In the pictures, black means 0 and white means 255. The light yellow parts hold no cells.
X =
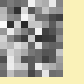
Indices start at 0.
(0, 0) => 103
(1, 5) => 137
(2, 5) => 113
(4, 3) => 127
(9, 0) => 118
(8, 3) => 84
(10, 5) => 110
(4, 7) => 82
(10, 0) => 107
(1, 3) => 217
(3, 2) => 210
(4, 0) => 151
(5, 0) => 210
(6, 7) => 98
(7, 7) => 88
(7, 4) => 119
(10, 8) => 115
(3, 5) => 198
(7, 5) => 107
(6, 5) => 223
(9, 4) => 91
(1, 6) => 194
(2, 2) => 129
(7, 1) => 213
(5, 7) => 60
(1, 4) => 88
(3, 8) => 145
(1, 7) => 152
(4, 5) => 242
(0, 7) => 232

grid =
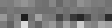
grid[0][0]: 127
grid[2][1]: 115
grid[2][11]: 40
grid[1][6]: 111
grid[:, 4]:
[135, 119, 113, 123]
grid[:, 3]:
[148, 117, 29, 219]
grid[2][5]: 162
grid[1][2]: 114
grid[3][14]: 170
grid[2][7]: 120
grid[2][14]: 104
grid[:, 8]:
[104, 121, 69, 115]
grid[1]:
[112, 121, 114, 117, 119, 112, 111, 112, 121, 111, 123, 117, 121, 115, 110, 119]
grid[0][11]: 145
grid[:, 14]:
[125, 110, 104, 170]
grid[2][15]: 43
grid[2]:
[152, 115, 132, 29, 113, 162, 124, 120, 69, 107, 57, 40, 75, 114, 104, 43]
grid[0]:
[127, 124, 138, 148, 135, 116, 112, 134, 104, 125, 117, 145, 134, 123, 125, 114]

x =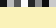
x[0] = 20
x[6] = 13
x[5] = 141
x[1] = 188

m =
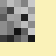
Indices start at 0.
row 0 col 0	150
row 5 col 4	24
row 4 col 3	94
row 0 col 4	201
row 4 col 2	18
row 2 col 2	159
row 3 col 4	138
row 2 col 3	31
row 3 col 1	118
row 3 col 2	153

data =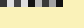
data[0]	54
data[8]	18
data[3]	223
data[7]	162

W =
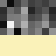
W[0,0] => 121
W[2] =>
[55, 123, 125, 144, 70, 81, 120, 53]
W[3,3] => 176
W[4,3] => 137
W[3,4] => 101
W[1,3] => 165
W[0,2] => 66
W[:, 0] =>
[121, 45, 55, 18, 88]
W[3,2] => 124
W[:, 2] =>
[66, 88, 125, 124, 10]
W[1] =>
[45, 109, 88, 165, 37, 67, 85, 37]

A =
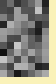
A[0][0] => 73
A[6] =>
[87, 53, 198, 139, 96, 104, 145]
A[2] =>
[129, 83, 158, 155, 80, 94, 88]
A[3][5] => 41
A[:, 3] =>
[78, 86, 155, 118, 101, 149, 139, 114, 153, 176, 68]
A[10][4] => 104
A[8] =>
[196, 143, 74, 153, 75, 107, 151]
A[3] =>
[36, 175, 146, 118, 134, 41, 72]
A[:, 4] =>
[106, 84, 80, 134, 64, 98, 96, 162, 75, 139, 104]
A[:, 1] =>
[109, 67, 83, 175, 145, 76, 53, 104, 143, 67, 103]
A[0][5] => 153
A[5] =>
[149, 76, 73, 149, 98, 64, 149]
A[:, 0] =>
[73, 75, 129, 36, 157, 149, 87, 17, 196, 116, 168]
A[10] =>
[168, 103, 24, 68, 104, 139, 169]
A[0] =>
[73, 109, 51, 78, 106, 153, 33]

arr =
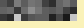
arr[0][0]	85
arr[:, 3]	[93, 108, 59]
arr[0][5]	109
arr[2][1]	40
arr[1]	[99, 106, 56, 108, 142, 117, 94, 88, 98, 64, 43]
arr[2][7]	33
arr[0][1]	63

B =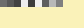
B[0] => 109
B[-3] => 94
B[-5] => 60

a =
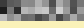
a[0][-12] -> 59
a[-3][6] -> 149
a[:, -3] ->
[139, 156, 114]
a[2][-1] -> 124
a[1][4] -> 171
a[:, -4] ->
[171, 207, 72]
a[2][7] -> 152
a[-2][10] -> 77
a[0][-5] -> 79

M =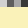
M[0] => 209
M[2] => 167
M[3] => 56
